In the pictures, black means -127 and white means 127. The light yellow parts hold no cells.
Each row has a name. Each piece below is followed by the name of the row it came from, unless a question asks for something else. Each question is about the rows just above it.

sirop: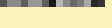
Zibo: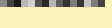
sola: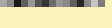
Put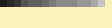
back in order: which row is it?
sola
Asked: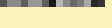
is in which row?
sirop
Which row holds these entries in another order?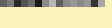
sirop

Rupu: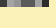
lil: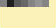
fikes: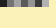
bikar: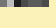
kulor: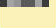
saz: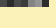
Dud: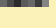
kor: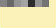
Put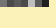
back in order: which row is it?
bikar
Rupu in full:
[-68  36  20 -37 -37  36 -83]

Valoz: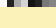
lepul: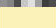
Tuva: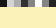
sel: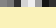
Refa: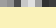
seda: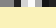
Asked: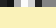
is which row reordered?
seda
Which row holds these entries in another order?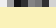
sel
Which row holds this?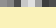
lepul
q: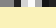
seda
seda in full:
[   4    4  -92   83  123   44 -107  -92]

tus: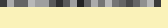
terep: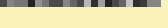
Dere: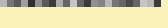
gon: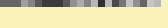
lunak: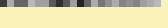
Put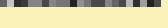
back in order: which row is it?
terep
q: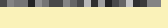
terep
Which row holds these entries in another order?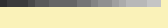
Dere
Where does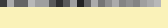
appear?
lunak
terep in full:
[-54   4 -10 -10 -92  16 -10 -54 -54   4 -26 -54  56 -80  31 -92 -54 -26
  69 -80 -68   4   4]

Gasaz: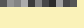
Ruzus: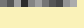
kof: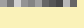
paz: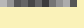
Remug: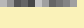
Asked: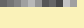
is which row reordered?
Remug
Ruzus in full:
[-10 -41  32 -84   4  32 -10 -41 -56  20  44]

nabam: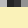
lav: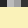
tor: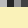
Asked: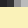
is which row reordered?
nabam
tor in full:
[ 59 -90  18 -60]
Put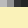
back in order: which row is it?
nabam
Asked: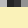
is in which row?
nabam
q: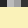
lav

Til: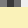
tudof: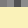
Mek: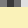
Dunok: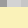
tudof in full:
[ -3  12 -44  12]
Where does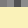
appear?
tudof
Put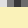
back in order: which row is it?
Mek
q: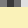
Mek
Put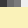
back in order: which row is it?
Til

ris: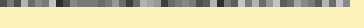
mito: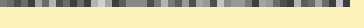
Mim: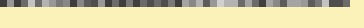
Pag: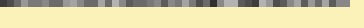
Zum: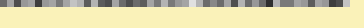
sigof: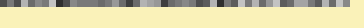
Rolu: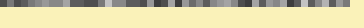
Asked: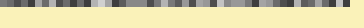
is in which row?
mito
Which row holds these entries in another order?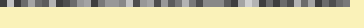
mito
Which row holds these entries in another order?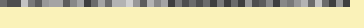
Mim
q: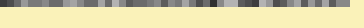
Pag
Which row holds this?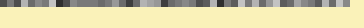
ris
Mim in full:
[-65  24 -65 -20  67 -20  51  24  -6   8 -65   8 -35 -49  24 -65 -20 -65
  -6 -65 -20 -49 -20 -49  -6 -65  36   8  51 -35  24  80  51  51 -20  36
 -20 -65  36   8 -35  36  36  24 -35  -6  67 -49 -49 -20]

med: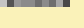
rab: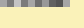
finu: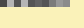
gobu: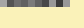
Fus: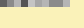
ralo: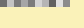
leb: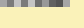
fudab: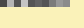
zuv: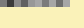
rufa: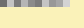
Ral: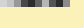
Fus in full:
[-30  11  53 -43  68  38  53  11  11  53]
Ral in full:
[ 83  68  24 -55 -83 -30  53 -43 -83  11]
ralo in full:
[-17  68  -4  38  -4  83  53 -30  96  11]
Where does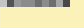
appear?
med

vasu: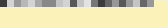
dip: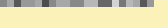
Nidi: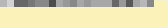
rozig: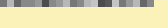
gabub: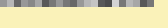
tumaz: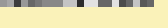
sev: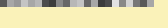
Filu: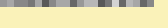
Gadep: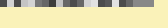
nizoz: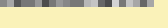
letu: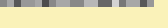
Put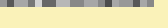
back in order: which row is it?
letu
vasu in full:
[-67  83  24  55  83  39   8   8  68  83 -39  68  98  -8 -67 -24  24 -39
  24  68 -24  24]
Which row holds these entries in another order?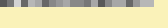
Filu
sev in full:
[-39  39  24  68  39  55 -51 -67   8 -24  55  68 -24  39 -67 -51  98   8
  83  -8 -39  39]
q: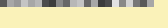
sev
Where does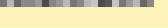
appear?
rozig

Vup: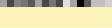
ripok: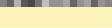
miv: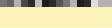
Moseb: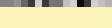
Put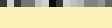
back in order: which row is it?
Moseb
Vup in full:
[  35  -55    3  -10  -39   35  -55  -10  -55   95   35 -126  -39   64
   64   80]

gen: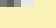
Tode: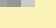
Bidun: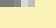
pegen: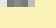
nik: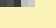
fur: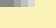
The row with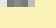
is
pegen
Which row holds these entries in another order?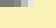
pegen
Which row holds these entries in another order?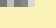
Bidun
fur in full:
[ 9  9 35 62 90]

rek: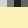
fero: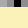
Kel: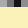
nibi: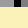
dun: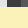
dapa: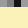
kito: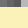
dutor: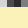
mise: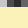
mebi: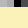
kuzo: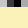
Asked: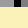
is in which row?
nibi
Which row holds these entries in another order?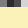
dutor
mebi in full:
[  56   42 -122  -51]
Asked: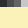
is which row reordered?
mise

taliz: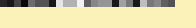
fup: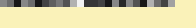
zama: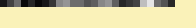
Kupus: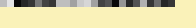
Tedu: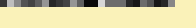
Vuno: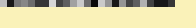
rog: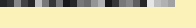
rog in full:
[ -88  -73    7  -60  -88   62   -7  -73   -7 -103  -88   -7  -19   21
   49 -103  -73   -7    7  -32  -88  101   62   49   33]
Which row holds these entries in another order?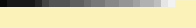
taliz
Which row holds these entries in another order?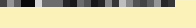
Tedu
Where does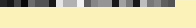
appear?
taliz

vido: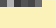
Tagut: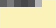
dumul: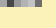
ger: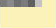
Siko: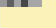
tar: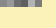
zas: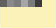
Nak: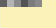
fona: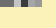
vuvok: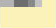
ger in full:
[ -4   9 -17  -4 -31  67]
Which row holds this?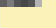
Tagut

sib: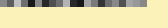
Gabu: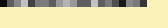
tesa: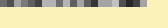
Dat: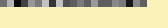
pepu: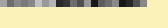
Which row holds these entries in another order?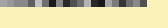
sib
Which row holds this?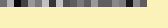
Dat
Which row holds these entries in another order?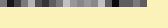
Gabu
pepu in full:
[  36  -17    8   -5    8   65   24   52  -87  -74  -17  -47   24 -103
  -33  -17    8 -103  -87  -47    8]
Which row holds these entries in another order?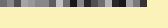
sib
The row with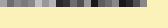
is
pepu

